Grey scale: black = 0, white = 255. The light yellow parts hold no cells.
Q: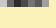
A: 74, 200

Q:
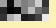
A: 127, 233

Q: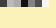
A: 18, 246

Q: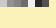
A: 108, 241

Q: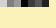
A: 2, 210

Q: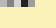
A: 212, 212

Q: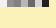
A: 183, 242

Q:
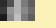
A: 178, 191
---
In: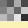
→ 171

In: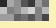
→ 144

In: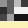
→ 187

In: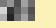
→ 81

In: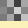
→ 62

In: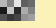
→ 228
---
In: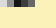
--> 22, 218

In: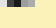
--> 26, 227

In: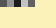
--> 29, 195

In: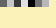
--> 225, 225

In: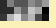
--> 100, 223

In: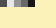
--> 147, 231
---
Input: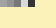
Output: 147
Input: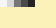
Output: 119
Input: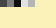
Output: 127
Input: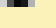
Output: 79
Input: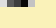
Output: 91
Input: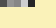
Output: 135
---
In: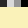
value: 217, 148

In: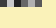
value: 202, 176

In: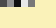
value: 232, 148

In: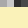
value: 201, 169

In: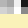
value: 255, 239

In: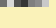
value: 217, 201
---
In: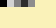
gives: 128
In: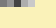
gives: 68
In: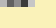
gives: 141
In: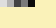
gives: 67
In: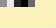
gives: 40
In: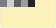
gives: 96
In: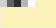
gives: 45
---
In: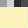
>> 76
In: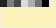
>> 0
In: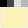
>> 183
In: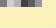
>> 152
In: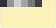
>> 62
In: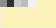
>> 243
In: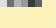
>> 97
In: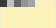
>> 163
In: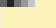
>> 199
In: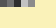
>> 139
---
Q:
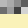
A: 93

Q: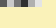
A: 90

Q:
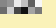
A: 70

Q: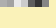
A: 94

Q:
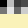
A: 58

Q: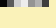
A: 62

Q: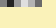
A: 106

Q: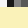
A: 88

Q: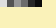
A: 39

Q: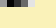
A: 49
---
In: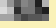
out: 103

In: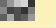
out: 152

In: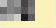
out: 94

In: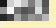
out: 181

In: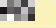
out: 49

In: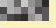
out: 89
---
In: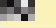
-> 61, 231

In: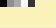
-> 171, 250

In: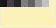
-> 125, 194

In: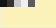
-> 202, 239

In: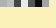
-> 234, 234

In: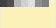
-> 208, 224

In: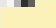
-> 178, 246

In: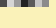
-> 34, 213

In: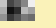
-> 45, 239
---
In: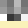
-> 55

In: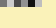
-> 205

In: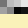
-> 132

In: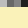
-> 104

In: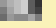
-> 152

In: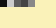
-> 204
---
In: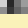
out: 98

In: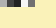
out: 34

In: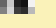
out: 61

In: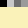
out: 110

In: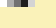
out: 113

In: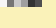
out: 202

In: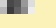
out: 98

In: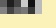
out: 107

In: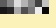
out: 167

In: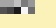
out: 26
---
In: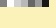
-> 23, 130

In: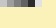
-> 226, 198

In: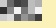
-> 176, 203

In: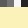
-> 36, 90

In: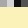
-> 82, 168

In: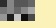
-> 102, 150

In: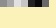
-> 105, 142

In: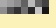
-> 66, 141

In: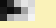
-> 216, 38
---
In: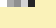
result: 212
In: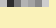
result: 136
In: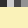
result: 74
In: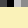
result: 199
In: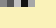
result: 18
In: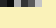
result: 91
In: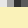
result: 50
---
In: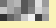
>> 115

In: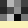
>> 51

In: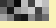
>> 52

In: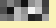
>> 92

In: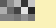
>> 92

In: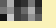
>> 93

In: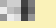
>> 176
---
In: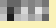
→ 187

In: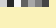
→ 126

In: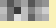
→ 162

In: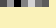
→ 117

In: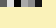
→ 139

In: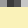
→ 84

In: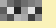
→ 65

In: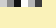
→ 182
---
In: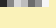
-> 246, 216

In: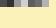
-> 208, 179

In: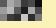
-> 198, 185

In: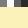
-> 250, 124

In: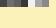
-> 241, 165

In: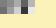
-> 233, 207
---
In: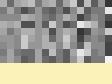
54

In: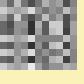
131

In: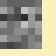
114

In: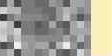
151

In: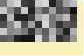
187

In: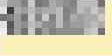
116

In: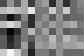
133
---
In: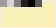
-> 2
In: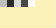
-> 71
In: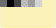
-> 156
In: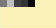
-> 52
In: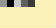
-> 97
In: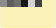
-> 211
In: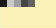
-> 69
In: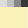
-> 135
